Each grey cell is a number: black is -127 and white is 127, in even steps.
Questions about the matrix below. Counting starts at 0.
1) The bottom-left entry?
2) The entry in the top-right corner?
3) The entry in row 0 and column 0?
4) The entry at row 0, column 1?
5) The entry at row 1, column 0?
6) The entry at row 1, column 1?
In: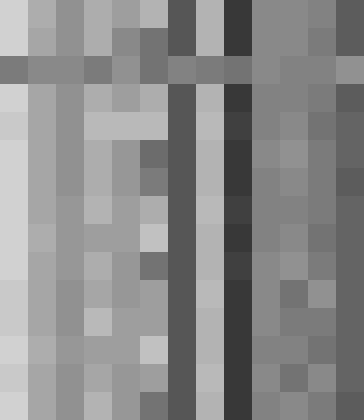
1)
81
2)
-35
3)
81
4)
45
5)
81
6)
38

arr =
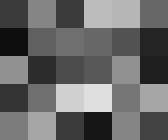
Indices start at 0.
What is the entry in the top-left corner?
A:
-68
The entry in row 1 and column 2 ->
-16
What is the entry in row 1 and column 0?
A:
-113
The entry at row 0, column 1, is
5
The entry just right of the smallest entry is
-31
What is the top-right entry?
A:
-24
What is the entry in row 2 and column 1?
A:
-83
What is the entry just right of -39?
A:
17
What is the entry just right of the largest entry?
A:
-9

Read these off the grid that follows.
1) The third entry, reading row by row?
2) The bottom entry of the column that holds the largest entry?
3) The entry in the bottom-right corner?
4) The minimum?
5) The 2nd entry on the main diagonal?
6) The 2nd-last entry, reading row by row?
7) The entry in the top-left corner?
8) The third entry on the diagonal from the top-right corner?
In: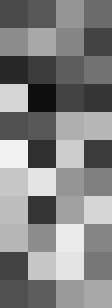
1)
21
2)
-47
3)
40
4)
-113
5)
40
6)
27
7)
-53
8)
-68

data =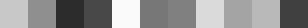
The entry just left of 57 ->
36
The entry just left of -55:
-83
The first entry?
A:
72

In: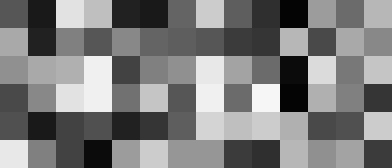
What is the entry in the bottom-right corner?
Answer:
-68
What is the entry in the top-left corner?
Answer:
-41
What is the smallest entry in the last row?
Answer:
-116
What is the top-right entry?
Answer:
55
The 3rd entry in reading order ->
98
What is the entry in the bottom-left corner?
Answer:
104
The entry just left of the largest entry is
-20
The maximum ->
118
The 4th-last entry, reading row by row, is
55
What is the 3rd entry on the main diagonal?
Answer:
48
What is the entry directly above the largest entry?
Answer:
-20
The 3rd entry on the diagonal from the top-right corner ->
91
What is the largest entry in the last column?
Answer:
76
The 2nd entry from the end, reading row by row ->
35
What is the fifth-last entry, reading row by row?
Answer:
-80
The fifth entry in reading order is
-94
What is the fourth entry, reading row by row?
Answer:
63
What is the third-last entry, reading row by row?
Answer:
16
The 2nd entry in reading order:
-102

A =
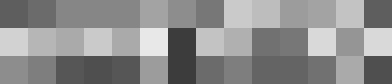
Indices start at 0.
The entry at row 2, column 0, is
13
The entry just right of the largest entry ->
-67
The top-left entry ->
-33
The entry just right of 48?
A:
-14
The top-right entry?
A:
-33
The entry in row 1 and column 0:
82
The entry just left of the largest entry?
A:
42
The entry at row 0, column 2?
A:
6
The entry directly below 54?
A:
-1
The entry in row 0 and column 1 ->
-20
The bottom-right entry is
-48

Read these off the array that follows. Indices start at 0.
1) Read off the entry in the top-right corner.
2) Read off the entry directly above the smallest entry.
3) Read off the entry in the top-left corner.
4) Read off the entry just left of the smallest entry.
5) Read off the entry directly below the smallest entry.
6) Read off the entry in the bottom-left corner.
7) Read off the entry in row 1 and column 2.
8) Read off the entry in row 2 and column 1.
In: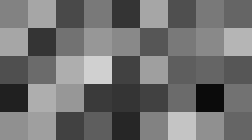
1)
-26
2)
-26
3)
2
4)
-20
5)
16
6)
16
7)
-13
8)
-20

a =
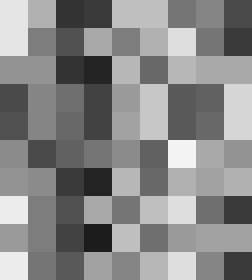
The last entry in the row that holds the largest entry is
19
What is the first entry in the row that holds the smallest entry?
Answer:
26
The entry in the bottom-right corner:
-69
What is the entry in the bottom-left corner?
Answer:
108
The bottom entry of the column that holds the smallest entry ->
34
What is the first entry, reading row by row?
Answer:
101
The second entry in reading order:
49
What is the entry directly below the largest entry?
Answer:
49
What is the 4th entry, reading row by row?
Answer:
-69
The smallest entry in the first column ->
-53
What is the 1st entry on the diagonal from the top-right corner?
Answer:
-53
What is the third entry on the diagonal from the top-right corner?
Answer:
55
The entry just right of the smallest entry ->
63
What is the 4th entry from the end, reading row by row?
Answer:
55
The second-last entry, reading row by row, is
5
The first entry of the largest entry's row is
11
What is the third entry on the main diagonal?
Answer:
-76
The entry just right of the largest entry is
41
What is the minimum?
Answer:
-99
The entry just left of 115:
-30
